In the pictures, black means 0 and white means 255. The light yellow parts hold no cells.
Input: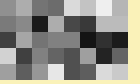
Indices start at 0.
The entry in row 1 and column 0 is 122
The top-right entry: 181
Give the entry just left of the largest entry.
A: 195
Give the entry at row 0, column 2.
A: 116
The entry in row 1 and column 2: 27
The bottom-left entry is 159
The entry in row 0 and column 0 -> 144
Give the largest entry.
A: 239
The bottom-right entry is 202
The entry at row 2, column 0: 64
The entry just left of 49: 20
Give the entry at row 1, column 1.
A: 137

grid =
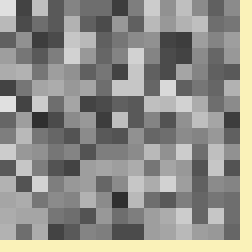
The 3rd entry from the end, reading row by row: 158
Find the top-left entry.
224
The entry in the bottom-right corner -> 102
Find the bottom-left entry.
178
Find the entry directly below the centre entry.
83
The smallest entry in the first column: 67
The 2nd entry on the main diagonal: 75
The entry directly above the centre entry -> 96
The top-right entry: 139
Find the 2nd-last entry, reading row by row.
152
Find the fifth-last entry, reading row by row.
165
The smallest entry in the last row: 67
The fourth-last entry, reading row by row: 185
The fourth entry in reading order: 89
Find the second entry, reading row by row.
67
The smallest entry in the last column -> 61

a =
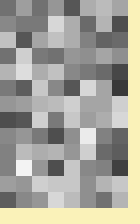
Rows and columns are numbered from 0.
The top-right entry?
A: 165
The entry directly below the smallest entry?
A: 207
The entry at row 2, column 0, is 193
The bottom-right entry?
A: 180
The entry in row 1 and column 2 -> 121
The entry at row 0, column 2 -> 113
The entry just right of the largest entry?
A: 150
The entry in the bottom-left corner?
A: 93
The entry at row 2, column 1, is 86
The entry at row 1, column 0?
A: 136
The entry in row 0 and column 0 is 113
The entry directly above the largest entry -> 187
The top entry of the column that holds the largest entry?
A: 158
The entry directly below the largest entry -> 150
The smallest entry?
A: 57
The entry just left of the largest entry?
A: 129
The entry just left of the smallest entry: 165

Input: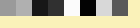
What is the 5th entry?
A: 251
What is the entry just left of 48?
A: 23
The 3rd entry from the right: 3

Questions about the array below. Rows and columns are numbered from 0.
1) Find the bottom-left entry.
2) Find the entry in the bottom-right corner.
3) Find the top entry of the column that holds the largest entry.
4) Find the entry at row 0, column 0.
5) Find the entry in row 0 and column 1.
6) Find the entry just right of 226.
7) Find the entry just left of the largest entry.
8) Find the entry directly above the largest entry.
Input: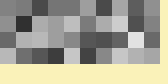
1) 184
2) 166
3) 93
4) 130
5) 123
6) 105
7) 99
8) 80

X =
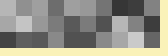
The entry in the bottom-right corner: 101
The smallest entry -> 54
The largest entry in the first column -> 182
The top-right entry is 130
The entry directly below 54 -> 182
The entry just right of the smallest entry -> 61
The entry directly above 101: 61
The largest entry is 202
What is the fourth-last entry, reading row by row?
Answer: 137

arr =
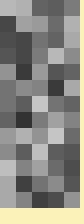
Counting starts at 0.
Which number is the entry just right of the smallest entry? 123
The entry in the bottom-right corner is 147
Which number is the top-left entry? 184
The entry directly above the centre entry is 131
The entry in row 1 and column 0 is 71
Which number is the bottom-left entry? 169
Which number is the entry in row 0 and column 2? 99
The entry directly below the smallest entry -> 177
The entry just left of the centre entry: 93
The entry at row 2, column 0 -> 77
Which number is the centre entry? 197
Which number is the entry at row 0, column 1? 177
